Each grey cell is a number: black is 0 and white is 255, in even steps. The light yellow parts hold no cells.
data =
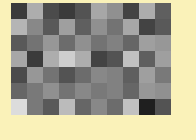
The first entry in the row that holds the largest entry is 220
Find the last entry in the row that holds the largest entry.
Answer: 83
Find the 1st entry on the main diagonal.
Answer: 59
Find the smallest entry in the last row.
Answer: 31
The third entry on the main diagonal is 151
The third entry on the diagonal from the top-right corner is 102
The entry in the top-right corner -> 95
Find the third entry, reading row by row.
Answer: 75

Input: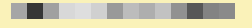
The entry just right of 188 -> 174
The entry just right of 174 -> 194
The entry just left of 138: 131
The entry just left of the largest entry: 216

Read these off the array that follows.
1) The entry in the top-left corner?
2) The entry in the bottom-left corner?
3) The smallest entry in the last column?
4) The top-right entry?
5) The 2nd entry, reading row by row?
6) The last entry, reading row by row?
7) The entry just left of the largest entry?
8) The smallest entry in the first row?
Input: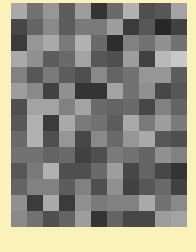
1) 169
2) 137
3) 52
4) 163
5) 114
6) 163
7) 185
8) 52

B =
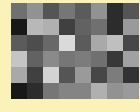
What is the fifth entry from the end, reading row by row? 132
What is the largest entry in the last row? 176
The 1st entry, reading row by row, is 112
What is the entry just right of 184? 176
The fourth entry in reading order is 118
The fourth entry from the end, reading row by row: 132
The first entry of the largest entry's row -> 91
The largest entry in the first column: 197
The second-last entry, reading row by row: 146
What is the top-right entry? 85
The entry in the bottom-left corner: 24
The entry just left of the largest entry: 104
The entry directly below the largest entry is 118
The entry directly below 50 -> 154

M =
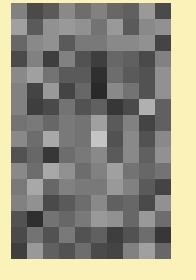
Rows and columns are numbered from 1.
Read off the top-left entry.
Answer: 129
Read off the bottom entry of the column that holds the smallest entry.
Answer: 74
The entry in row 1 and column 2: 74
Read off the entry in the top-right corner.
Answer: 74
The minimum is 41
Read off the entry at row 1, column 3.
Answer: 90
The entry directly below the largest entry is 137
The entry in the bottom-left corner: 62
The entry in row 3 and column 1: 103
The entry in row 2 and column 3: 145
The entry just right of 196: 82
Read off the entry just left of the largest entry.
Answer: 115
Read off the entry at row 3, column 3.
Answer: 145
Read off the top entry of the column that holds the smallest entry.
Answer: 129
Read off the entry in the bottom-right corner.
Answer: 103
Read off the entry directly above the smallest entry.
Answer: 47
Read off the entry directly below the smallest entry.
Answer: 96
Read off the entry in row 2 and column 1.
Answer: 160
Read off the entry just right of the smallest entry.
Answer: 137

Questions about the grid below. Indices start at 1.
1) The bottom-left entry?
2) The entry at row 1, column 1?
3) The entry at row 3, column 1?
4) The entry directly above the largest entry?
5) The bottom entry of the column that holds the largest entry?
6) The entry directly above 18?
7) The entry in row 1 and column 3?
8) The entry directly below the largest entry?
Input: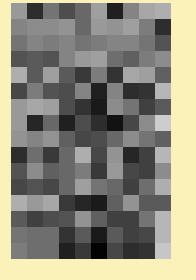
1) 124
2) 153
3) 116
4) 90
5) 198
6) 140
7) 116
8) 96

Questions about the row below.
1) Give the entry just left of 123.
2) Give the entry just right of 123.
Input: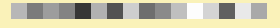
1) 183
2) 157

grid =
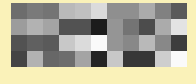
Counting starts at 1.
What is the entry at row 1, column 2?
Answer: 122
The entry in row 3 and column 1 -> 82
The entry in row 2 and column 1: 156
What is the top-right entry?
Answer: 90
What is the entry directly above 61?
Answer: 227
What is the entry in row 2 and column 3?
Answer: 164
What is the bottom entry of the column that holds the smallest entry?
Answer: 36
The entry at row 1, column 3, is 116
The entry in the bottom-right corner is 250
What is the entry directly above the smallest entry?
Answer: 219
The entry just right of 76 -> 171
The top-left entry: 109
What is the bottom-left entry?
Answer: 68

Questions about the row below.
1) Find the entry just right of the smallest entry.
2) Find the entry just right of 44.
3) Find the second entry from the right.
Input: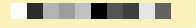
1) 84
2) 179
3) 229

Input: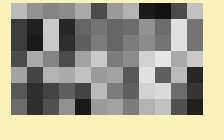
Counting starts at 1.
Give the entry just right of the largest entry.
170
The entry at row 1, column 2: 146
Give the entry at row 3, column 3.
201
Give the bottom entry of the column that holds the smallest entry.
193
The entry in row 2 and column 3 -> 201
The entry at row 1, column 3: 132
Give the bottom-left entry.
108
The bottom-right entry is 32
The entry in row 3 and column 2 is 26
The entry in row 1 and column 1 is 186
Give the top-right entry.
193
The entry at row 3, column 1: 61
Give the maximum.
230
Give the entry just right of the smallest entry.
75
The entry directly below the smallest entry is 108
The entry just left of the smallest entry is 26
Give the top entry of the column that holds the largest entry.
18
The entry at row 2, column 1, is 61
